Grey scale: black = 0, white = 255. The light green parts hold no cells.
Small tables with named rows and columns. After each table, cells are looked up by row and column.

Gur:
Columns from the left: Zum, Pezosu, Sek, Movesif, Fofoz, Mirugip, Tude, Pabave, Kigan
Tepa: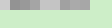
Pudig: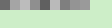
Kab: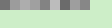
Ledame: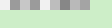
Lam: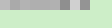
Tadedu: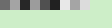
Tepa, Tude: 161
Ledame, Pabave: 185
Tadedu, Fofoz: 80
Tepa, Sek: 153
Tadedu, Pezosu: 164
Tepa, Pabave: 170
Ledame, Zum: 241

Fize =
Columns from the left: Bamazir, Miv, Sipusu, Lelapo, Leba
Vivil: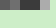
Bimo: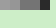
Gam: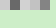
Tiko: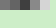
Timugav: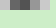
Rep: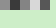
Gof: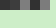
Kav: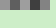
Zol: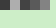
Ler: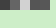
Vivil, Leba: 172
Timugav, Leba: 202
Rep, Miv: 58
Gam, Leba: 132
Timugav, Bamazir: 197
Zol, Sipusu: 67
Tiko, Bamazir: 118
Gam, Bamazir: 204
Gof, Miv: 61
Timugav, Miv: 102
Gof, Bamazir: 52
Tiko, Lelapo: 137
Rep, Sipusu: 132
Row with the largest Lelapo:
Rep

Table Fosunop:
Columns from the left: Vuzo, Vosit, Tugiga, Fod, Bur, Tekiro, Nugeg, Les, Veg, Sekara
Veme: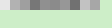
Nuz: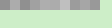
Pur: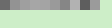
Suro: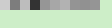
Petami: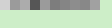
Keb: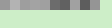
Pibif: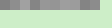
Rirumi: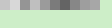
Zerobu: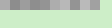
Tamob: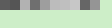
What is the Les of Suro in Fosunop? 148
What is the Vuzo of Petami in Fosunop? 210
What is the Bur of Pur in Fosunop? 164
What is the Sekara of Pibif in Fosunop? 140
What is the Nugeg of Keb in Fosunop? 97
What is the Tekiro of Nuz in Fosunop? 172
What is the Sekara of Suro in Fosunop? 149
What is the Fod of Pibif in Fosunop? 133
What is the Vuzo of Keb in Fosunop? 153
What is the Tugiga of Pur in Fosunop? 159
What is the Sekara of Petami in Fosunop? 161
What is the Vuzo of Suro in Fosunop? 205
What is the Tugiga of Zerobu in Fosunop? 157
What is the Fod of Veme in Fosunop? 119
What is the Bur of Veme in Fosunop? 144
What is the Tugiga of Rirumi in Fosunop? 149
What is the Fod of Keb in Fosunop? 163

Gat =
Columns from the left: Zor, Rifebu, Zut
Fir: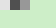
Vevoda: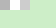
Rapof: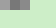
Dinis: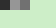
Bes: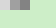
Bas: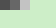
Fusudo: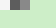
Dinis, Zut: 113
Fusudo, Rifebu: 93
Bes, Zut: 131
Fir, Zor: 227
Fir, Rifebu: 80
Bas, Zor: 79
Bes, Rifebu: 160
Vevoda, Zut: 205
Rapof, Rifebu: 120
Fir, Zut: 152
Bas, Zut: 195
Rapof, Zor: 159
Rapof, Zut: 138
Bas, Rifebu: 103
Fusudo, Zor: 245

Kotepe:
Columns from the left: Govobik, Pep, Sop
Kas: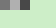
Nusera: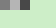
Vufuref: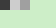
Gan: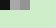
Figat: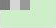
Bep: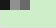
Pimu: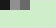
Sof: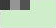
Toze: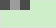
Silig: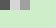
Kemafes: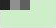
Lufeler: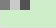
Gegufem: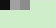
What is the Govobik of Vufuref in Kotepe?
59
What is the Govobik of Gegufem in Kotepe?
15
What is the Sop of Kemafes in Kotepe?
95
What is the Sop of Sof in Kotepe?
82
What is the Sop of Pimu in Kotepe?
106
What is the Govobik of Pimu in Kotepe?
24
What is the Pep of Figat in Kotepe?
214
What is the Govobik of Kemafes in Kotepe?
36
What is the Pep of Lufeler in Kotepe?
201
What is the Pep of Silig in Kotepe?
214
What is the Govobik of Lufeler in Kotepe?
126
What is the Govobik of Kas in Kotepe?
118
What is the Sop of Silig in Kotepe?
160
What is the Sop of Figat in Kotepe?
153
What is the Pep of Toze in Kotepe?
156
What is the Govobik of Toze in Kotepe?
81
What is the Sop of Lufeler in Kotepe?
82
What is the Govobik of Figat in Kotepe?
126

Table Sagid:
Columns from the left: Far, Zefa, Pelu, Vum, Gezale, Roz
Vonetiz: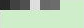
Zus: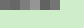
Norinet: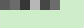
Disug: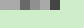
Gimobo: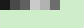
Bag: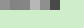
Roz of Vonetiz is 108
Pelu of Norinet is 54
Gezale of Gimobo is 178
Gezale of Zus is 98
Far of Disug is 170
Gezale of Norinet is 70
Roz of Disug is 69
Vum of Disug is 144
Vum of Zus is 149
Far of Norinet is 90
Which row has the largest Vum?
Vonetiz

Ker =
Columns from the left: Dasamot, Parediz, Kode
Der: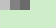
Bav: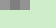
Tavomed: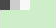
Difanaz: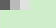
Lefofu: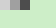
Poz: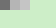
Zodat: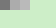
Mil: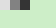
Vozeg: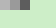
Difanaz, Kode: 225
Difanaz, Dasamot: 95
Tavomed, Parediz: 205
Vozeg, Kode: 93
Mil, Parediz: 130
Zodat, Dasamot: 119
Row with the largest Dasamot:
Mil

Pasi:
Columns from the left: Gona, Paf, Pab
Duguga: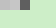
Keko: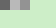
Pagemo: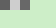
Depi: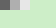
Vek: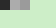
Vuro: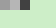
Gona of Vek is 42
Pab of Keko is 147
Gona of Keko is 102
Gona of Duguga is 192
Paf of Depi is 175
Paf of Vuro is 182
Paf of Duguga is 198

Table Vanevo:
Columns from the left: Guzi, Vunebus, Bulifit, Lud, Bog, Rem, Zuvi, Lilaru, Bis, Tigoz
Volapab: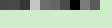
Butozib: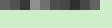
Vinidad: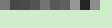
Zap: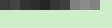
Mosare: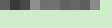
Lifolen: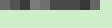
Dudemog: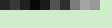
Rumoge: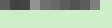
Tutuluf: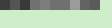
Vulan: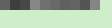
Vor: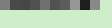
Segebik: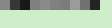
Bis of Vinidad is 38
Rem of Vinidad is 87
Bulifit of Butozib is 56
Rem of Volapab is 102
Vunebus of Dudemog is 56
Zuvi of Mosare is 98
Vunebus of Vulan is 62
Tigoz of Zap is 131
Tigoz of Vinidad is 142
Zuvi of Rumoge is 92
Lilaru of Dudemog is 123
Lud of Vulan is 135
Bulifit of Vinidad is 74
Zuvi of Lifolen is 72
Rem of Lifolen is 72
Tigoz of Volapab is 91
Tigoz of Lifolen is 101

